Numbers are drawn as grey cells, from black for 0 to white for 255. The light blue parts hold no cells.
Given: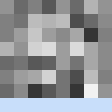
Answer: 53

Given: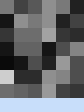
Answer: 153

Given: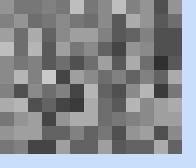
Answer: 99

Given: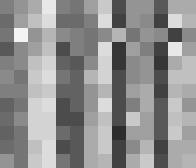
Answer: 76

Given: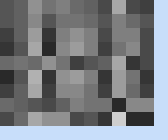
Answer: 206

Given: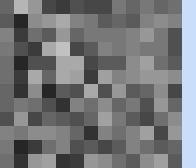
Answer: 140

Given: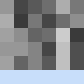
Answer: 89
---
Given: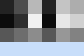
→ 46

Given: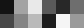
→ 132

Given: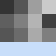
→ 127

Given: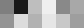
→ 220

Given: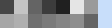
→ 175

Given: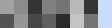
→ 150

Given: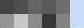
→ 200

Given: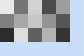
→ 168

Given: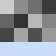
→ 50

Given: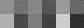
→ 74
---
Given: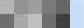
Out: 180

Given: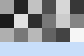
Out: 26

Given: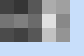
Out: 116

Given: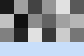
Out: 193

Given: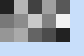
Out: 120

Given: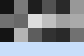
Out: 113

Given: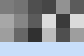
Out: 167
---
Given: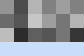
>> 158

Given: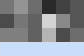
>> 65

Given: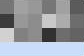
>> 161

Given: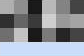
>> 131

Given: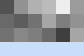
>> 238

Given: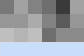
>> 58
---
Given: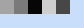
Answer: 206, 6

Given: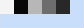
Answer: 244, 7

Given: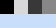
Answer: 216, 0

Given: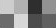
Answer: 215, 46

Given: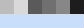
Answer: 217, 29

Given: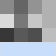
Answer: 218, 55

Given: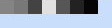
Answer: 224, 6
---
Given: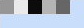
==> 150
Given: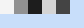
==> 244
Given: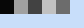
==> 7
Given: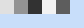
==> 224
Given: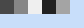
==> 72
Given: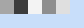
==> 166
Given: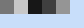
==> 118
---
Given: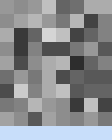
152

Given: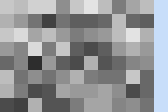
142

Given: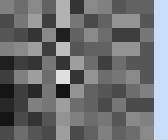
109

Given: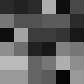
5

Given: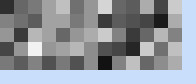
141

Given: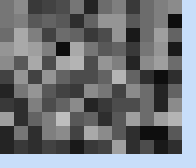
25
